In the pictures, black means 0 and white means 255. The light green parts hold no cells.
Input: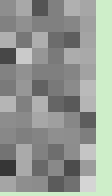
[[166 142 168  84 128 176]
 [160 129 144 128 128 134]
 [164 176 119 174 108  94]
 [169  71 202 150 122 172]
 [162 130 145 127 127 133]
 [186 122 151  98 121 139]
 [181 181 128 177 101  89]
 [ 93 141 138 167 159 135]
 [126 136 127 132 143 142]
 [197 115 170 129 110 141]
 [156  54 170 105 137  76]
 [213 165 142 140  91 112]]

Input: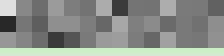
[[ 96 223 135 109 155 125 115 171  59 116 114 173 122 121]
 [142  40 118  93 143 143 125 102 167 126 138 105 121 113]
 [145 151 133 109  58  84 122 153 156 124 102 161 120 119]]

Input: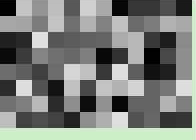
[[ 24   2 196 147 189  88 207 169   7  54  54  78]
 [168 167 164 123 195 111 177 130 193 107 124 177]
 [138  32  40 223  86  92  96 100 171 183  56  29]
 [142  10  59 132 112 104 127   8  50 184   0  72]
 [142 109  94  63 108 213 192  56 221  94  17  31]
 [221  43 221  82  18 193  72 195 178 210 100 118]
 [126 113 126 185  43 142  12 145   6  99 100 179]
 [ 52 189  66  78  66  33 141 175 222  82 103  49]]

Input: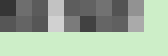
[[146  53 110  91 194  93  98 114  83]
 [170  86 100  86 209 123  65 101  96]]

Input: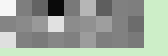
[[126 246 126  99  10 121 182  94 128]
 [108 132 138 153 225 140 145 158 129]
 [121 223 128 122 134 128 156 126 129]]

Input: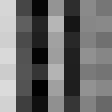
[[118 214  70   6 148  45 138]
 [137 211  95  36 182  21 135]
 [112 207  75  31 161  40 129]
 [134 217  83   4 158  32 145]
 [116 204  85  53 180  31 122]
 [136 219  83   2 160  30 146]
 [104 210  62  16 144  54 130]]

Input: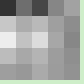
[[162  51 110  70 134]
 [141 199 172 185 159]
 [135 237 194 220 167]
 [143 188 168 180 157]
 [146 158 152 170 156]]
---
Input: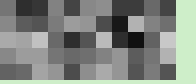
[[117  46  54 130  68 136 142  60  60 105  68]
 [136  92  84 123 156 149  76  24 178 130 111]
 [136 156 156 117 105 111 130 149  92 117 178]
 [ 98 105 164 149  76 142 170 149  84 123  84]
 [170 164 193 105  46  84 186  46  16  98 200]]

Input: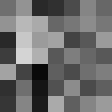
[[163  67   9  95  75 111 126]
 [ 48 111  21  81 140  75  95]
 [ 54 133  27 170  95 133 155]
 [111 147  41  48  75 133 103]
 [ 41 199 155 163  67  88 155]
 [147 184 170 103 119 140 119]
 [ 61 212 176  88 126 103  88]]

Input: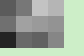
[[ 36 105  97 134]
 [112 161 154 147]
 [ 91 119 195 181]]

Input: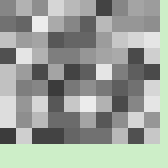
[[ 59 207  67  67 101 113 113 185  80 199]
 [193 156  74 164  67  94 229 126  94  74]
 [193 126 134  59 120 142 120  94 113 214]
 [134 178 142 214 185 170  67 134 164 156]
 [193 156 164  87 101 101 156 199 214 229]
 [ 80 229 178 126 126 150 164 170  74 207]
 [221 142 185 107 107 164  87 142 214 150]
 [221 150 214  87 199 236 178  74 134 229]
 [113 101 236 170 134  94 185 150 150 142]]

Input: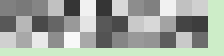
[[ 88 184  74 100 154 227  88  74 200 215 162  68  60]
 [127 121 134 192  54 241  54 215 140 127 241 192 208]
 [208 168 233 140 247 168  82 134 154 147  94 200 107]]

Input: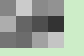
[[174 100  79  51]
 [132 204 138 145]
 [116 108 160 196]]
